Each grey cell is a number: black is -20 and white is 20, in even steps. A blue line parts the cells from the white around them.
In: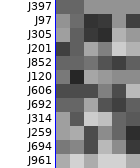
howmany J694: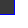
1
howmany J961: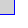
3
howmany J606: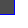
4
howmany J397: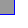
0

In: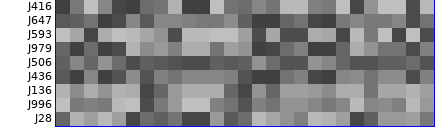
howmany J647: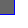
1
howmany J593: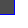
5

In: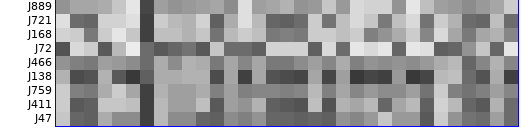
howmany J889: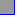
5
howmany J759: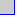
3
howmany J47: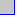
2
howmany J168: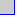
7
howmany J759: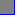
7
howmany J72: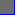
4
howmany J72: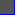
1

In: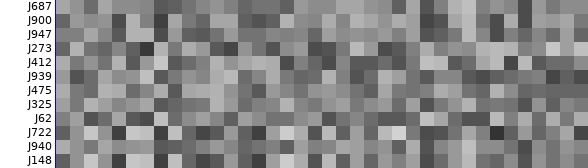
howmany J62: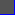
4
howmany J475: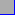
5
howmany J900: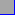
6
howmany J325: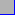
4
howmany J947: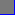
1
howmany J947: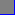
5

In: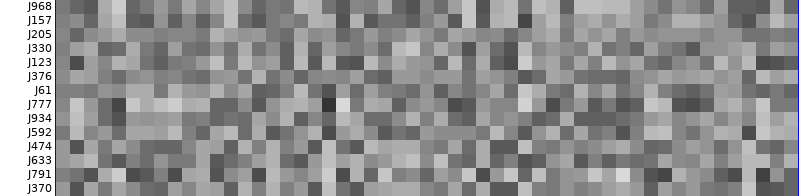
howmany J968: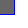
5
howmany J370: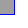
5
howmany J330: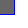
4
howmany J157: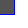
2
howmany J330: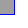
7
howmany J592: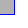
4

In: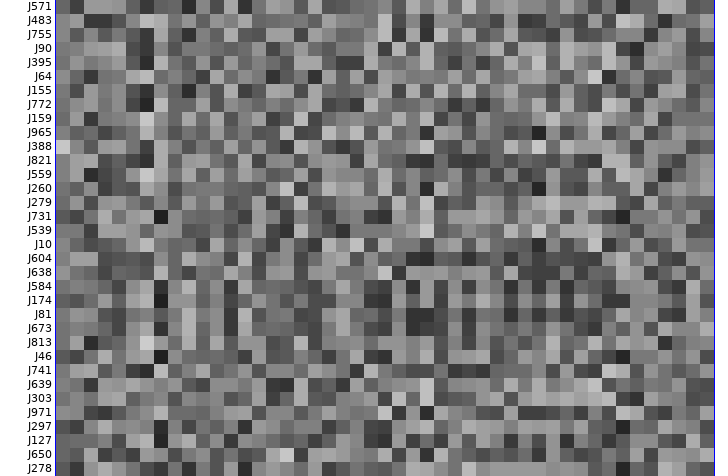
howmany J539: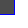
3
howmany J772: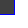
0
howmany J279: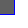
6
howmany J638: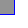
6
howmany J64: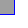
5
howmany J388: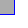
1
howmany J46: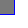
2

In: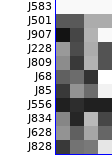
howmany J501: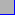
0
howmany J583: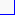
4
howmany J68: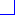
1
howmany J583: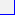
0
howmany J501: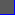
2
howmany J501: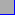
2
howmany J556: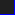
3

